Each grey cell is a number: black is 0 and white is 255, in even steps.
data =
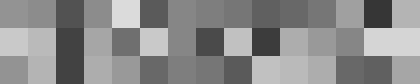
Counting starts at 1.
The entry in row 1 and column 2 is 140
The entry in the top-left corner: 147
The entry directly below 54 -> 213
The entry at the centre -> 74
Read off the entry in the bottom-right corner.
166
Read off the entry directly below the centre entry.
118
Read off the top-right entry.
180
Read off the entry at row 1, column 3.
82
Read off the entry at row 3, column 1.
147
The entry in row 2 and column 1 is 201
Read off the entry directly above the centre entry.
126
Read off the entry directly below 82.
66

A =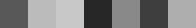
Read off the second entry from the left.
187
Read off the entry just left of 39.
200
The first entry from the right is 174

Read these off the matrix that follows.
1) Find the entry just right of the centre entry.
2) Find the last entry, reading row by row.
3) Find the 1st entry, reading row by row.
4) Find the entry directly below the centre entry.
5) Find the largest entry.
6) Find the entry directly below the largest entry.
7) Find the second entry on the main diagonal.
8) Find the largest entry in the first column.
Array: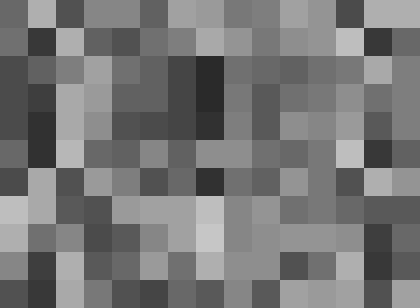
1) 142
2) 161
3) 104
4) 49
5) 198
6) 175
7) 56
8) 190

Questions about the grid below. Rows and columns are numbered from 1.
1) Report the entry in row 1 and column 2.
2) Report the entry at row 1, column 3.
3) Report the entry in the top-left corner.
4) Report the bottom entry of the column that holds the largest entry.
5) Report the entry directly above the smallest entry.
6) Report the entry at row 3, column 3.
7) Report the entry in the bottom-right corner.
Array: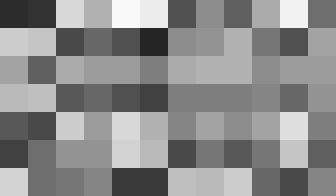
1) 50
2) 216
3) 44
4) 58
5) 236
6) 170
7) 133

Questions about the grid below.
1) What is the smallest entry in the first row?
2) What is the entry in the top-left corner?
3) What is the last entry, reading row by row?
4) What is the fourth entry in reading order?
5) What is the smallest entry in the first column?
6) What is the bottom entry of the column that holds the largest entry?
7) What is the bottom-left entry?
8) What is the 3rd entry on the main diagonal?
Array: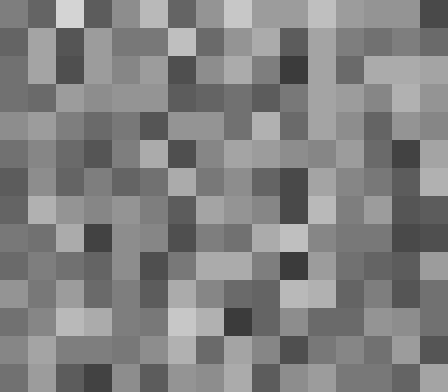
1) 73
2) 126
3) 164
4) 92
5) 92
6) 92
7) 113
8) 79

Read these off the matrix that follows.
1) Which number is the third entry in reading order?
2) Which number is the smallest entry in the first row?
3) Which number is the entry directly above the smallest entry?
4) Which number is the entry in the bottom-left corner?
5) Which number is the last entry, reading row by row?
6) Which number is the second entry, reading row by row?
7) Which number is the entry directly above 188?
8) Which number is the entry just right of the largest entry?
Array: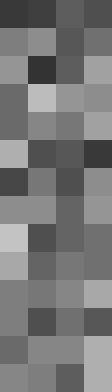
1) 93
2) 57
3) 141
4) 134
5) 175
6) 63
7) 51
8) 79

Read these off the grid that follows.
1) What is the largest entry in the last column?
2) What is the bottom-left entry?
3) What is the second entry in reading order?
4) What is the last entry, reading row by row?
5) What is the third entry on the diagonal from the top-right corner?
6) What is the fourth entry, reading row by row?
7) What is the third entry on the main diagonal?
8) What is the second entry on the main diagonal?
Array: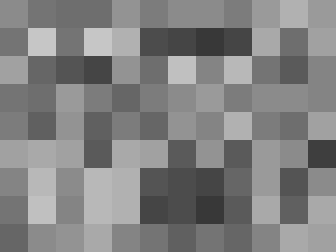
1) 169
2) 102
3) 116
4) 161
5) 116
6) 110
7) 84
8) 198
